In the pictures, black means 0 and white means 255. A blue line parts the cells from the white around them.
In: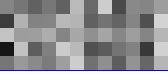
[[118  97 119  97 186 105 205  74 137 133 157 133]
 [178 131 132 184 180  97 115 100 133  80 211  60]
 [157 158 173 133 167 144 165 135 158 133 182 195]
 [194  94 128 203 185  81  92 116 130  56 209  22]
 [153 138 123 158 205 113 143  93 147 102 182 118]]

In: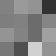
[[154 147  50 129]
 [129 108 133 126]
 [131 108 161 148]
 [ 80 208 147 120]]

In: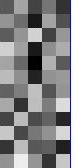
[[164  67 117  50  89]
 [109  24 163  81 147]
 [148 210  66 151  92]
 [160  25 142 172 208]
 [105   1 177  90 164]
 [143  35 146 153 187]
 [126 192  84 148  98]
 [ 50 190 125 219 168]
 [188  76  99  38  68]
 [ 72 119 146 214 199]
 [188  88  95  32  53]
 [237 149  51 198 146]]

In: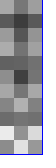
[[119 158 168]
 [ 61  89  90]
 [ 86 148 155]
 [115 161 172]
 [ 99 113  97]
 [ 64 116 142]
 [118 168 167]
 [177 129 133]
 [116 112 108]
 [146 218 235]
 [225 152 140]]

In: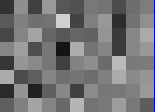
[[143  64 153  87  81 120 116  76 109 125  50]
 [128 112 115 208  67 128 152  45 114 144  90]
 [132 164 101  87 102  97 149  58 135 170  71]
 [158  78 119  20 173 115 133  60 135 152 134]
 [150 137 118  63 131 142 107 187 122 123  54]
 [ 76  94 133 111 117 109 128 171 138 149 171]
 [148  33  95 135  65 140 119 120 128 154  42]
 [128 164 132 105 181 115 120 157 120  93  95]]

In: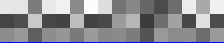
[[229 124 233 241 138 252 221 116 136 103  75 109 237 169 240 229]
 [ 78 201  71  67 190  66  73 155 183  60 110 162  71 225  76  68]
 [152  94 141 150 122 155 135 138 124  84 153 139 141 109 154 140]]
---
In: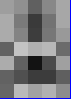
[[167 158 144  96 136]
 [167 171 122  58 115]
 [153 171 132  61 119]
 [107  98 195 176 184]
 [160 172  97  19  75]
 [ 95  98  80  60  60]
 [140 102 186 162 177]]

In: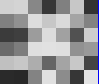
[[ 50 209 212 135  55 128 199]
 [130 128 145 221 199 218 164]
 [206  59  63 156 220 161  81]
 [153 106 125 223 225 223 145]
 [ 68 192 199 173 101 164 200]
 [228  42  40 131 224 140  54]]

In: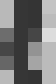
[[195 185  54  52]
 [187 185  54  52]
 [220 109  54  70]
 [187  70  54 147]
 [187 102  54 165]
 [187 185  54  52]]

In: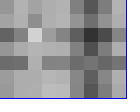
[[179 150 178 163 174 178 128  86 125]
 [174 163 176 142 175 180 148 111 146]
 [133  99 130 210 157 132  94  50  75]
 [174 150 171 180 177 175 129  80 125]
 [116 108 111 176 131 132 108 116 103]
 [175 156 173 173 182 178 135  95 135]
 [170 153 173 174 188 186 134  86 125]]

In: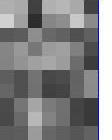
[[ 67 175 169  64 176 182 169]
 [139 208 160  45 134 142 199]
 [ 96  88  92 142 105  97  80]
 [ 76 133 152 119 155 160 128]
 [ 60 131 147 160 167 156 108]
 [140  94  80 115  72  76  99]
 [139 102  80 113  65  68 100]
 [ 58  75 117 165 123 112  68]
 [ 57  73 106 184 131 111  69]
 [ 98  91  93 155 103  95  86]]

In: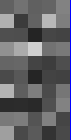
[[130  97 114  96 100]
 [126 176  59  98 184]
 [ 67  79  78  36  70]
 [121 145 171 208 114]
 [ 78 101 103  68  61]
 [ 65  74  88  37  67]
 [118 180  94 126  75]
 [130  43  44  41  80]
 [ 69 121 125  84 129]
 [ 73 159  73  90  51]]

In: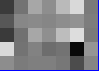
[[122  59 115 167 142 186 217]
 [125  87 135 138 134 141 146]
 [122  58 113 167 143 189 221]
 [149 217 115 130 109 115   9]
 [133 141 123 127 127 119  76]]

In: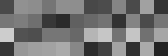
[[ 52  74 145 141 117 143 142  72  76 133  74 161]
 [118 119 125 111  55  42  96 105 115  50 132  75]
 [166 205  82  78 118 118 104 181 198 115 197 113]
 [ 35  54 151 159 162 170 135  44  65 163  48 170]]
